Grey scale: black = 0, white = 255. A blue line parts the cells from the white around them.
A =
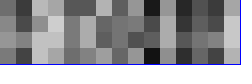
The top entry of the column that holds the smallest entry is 25
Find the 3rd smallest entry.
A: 39
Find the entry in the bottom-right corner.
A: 179
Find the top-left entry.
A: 110
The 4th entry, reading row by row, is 166
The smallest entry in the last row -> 18
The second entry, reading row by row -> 59
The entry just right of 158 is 102
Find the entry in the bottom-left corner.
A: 122
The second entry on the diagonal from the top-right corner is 74
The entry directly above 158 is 94
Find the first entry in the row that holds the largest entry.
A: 136
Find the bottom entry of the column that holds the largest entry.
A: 166
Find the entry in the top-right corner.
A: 166

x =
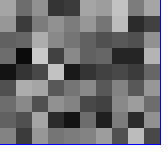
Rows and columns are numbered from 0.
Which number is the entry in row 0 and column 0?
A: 165
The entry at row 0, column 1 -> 109
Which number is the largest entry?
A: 201
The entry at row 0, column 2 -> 145
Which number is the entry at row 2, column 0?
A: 96
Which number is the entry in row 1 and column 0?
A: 151
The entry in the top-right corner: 165
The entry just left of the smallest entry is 109
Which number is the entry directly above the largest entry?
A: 173
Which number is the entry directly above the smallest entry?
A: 102
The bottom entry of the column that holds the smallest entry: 59
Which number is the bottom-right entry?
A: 72
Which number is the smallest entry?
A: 11
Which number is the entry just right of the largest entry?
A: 65
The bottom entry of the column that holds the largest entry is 151
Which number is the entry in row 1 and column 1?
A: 59

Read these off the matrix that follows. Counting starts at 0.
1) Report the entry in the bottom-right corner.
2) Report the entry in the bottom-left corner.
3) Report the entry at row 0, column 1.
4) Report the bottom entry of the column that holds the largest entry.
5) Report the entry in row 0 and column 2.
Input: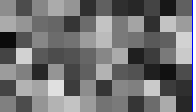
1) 39
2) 128
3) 76
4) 179
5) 135

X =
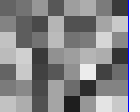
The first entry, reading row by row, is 100
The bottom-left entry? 194
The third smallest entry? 51
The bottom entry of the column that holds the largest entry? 151
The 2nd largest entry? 228
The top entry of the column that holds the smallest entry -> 158
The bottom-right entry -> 201
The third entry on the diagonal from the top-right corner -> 123
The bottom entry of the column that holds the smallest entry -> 30
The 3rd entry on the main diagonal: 115
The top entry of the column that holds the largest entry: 173
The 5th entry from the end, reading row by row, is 165
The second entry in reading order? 115
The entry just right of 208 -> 58
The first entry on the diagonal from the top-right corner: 58
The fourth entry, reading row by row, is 87

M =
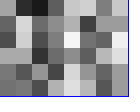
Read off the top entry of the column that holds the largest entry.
200
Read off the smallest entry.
25
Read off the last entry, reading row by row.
156
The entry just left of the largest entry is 126
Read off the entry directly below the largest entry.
141
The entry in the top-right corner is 200
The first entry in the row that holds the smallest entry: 164
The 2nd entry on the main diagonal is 215
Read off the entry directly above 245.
178
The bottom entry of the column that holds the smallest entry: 78
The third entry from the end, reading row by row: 184
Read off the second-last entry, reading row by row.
86
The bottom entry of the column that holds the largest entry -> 223
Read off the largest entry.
245
